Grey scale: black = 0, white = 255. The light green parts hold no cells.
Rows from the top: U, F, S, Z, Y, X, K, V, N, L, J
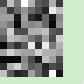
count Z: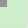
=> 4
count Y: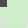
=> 3
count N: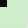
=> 3
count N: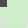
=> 2
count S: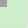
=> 3
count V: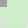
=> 4

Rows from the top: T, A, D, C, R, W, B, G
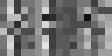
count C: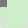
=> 2
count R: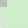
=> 3
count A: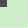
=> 5
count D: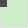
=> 3
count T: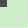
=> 0
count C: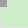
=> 0
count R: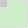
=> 0

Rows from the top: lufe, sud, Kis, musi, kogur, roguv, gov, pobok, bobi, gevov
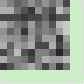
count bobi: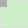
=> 2
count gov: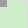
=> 1
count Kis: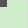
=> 2
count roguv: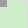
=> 5

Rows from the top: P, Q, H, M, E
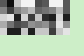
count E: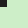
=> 3
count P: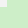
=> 4
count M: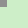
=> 3
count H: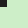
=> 3

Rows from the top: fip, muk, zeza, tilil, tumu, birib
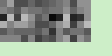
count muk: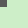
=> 1
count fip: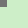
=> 2
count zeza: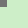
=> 1
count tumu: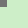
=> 4
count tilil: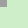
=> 2
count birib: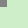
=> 5
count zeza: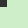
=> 1

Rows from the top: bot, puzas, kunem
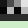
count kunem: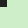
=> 0
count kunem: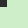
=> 4
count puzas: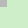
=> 2
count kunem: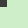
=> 0

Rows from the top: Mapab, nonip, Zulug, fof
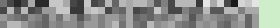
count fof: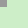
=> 9
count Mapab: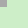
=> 4
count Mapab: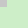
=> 4
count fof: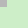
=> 4

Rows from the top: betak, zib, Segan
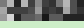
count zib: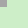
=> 2
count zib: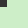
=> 3
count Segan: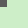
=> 4
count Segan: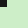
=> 1

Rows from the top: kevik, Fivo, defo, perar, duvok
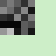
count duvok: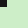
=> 2
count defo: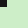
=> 0
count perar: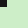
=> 0
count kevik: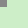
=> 0

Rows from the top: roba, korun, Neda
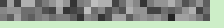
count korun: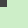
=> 5
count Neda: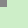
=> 4
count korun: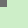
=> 7
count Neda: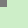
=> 7
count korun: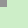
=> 5
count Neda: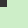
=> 2

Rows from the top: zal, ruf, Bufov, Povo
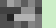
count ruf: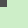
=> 0
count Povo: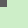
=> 0
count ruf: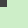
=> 4
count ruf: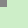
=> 0
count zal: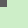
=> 3
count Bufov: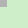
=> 3
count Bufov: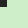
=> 1

